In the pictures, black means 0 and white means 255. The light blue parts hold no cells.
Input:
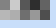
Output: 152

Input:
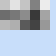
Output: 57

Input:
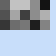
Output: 141

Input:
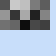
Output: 33

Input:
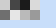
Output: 186

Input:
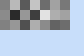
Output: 174
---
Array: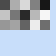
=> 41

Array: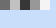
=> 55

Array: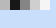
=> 133

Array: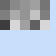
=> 148

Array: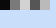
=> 210

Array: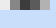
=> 60

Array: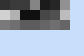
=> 16

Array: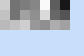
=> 143
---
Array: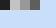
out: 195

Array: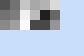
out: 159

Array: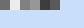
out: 236

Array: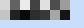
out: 33

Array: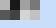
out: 66

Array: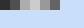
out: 79

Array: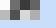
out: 81

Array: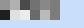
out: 224

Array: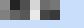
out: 99

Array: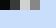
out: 57
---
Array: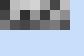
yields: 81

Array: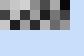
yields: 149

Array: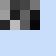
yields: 7

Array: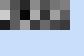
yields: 58

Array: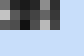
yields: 67

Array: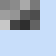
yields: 98

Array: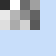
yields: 89

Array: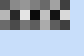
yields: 63
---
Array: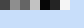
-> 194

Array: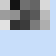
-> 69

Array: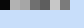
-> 112

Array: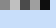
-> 75

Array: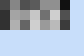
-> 198

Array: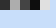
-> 68

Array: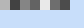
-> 99

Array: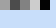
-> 130

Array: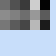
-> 110
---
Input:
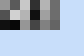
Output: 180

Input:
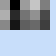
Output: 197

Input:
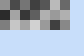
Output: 186

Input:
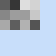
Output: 222

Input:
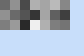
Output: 186

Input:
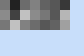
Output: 87

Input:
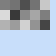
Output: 115
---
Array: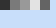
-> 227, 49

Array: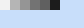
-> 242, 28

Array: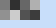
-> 204, 48

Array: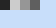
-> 204, 37

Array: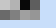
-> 198, 8

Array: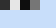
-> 230, 14
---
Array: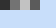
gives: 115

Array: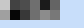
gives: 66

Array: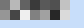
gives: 184

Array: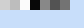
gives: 189

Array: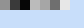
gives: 58

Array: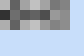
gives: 98

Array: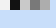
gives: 18
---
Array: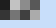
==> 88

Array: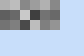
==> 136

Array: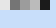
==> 27

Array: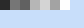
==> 254

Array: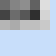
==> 222

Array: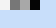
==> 5

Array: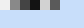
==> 90

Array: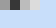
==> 220

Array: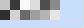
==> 138
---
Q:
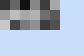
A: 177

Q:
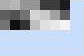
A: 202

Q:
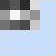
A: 245

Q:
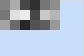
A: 70

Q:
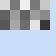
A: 98

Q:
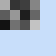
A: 151

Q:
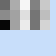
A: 223

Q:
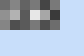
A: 231
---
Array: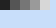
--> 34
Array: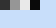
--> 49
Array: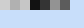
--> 207
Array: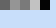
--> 100
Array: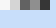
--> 247
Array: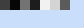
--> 62
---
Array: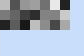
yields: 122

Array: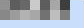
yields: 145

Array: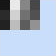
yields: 43

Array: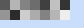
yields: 88

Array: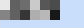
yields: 232

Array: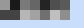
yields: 152
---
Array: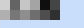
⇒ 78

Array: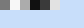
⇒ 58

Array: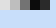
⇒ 12

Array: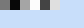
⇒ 68

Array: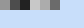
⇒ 172

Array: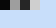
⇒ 38
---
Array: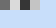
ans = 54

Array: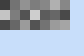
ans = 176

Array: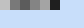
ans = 164

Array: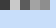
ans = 163

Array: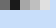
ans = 191

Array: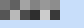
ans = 152

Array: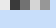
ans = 213

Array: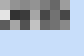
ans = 104
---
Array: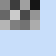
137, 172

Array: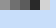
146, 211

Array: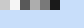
202, 26

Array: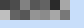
64, 120

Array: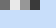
110, 58

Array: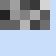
119, 110
